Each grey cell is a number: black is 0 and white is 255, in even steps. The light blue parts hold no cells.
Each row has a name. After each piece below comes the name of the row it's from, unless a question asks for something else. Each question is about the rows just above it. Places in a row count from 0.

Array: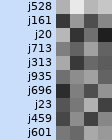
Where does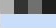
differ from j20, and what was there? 0, [183]
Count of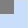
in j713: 1

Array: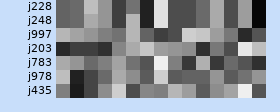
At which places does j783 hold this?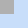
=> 10
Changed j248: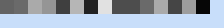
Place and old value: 12, [77]

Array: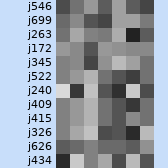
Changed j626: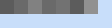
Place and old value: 4, [106]
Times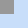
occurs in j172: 2
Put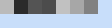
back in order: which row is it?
j326

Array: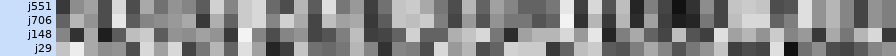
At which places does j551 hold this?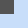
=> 39 52
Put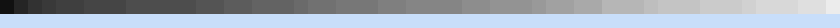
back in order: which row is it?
j29
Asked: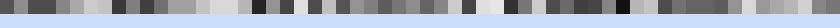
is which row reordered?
j551

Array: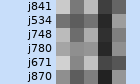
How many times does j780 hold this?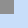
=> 2
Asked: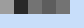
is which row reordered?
j534
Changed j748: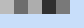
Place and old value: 4, [127]
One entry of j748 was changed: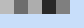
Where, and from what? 3, [48]
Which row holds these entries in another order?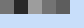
j534
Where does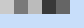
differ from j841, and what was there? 3, [63]

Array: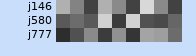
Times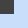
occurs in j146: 3
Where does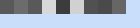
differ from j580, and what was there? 3, [209]
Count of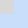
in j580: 0
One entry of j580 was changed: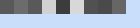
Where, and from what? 5, [209]

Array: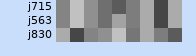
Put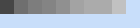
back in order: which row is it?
j563
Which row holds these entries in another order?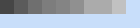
j715

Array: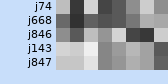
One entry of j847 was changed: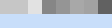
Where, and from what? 5, [175]
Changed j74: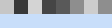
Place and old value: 0, [190]
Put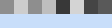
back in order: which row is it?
j74
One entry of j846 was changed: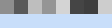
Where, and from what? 6, [56]
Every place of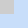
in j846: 7

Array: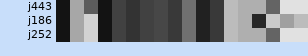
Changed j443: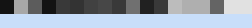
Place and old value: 4, [65]
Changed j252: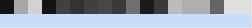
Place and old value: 10, [33]

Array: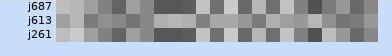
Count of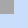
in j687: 0
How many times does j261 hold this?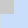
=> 2

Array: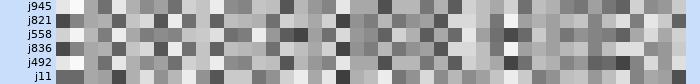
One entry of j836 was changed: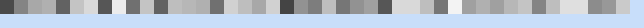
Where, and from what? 23, [183]
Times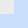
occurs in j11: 4
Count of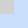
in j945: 4

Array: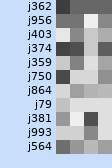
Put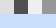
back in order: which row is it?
j381
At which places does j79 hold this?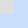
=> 1 2 3
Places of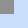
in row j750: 3
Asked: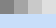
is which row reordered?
j359
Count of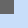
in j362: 3

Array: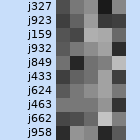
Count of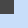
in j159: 1
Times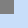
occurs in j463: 0

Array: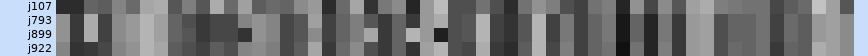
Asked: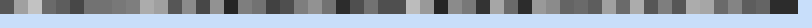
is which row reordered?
j107
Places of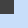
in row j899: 3 19 31 35 37 51

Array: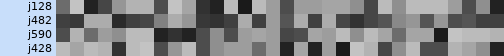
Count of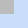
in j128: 6
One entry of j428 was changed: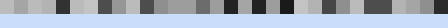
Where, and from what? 31, [34]
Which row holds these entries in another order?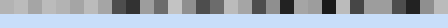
j590
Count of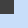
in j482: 7
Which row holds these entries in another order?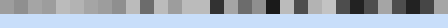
j590
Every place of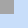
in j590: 14 18 23 25 26
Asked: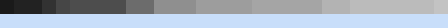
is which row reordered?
j590

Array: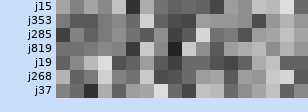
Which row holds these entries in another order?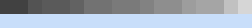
j285
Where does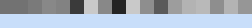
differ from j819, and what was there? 13, [172]
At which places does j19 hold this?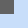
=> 0 5 13 16 17
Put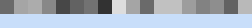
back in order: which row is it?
j15

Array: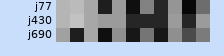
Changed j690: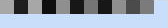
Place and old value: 0, [161]
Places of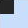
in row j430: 5 6 7 9
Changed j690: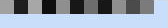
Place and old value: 6, [117]

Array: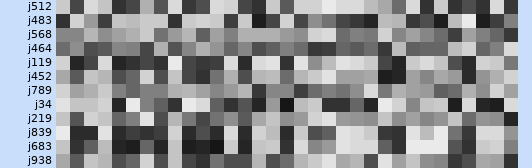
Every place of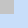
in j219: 0 3 15 23 28
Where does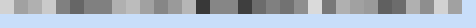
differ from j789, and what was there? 9, [182]
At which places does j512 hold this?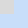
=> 2 8 11 20 21 25 31
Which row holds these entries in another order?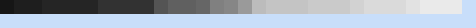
j683
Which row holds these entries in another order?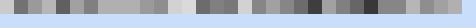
j568
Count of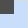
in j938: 7

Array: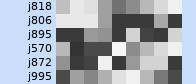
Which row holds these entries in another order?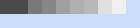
j995
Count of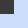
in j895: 4
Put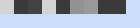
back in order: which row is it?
j895
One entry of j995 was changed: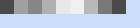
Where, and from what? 4, [224]
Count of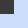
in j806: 4
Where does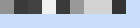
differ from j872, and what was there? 8, [58]

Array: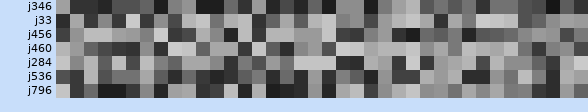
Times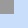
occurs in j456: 5
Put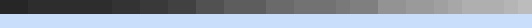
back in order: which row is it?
j536
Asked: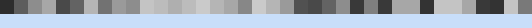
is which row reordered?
j460
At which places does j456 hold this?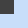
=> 0 20
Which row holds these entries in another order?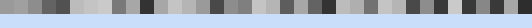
j33
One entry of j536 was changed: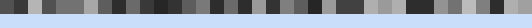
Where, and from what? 23, [147]

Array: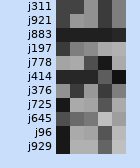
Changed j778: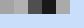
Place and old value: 1, [170]
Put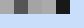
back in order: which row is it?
j725
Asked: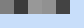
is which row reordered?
j921
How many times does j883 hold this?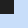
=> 4
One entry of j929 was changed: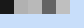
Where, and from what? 2, [177]
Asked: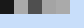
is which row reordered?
j778

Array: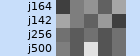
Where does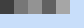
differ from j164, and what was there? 1, [126]
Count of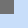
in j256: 3
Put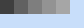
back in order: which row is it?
j164

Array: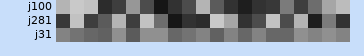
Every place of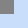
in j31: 0 10 12 14 18 20
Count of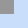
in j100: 1
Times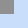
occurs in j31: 5
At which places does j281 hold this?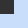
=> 9 13 20
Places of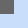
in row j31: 2 8 13 15 16
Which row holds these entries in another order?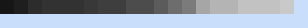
j281
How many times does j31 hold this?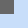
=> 5

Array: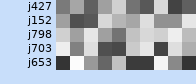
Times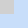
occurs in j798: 2
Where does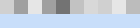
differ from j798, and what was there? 8, [238]

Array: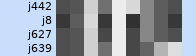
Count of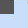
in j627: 1
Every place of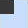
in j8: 0 3 8

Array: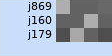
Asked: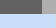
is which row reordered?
j160
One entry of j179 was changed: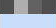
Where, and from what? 1, [168]
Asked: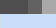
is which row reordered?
j179
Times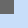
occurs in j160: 0
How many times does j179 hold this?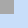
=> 1
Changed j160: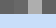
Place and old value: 1, [98]
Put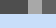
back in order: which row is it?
j179

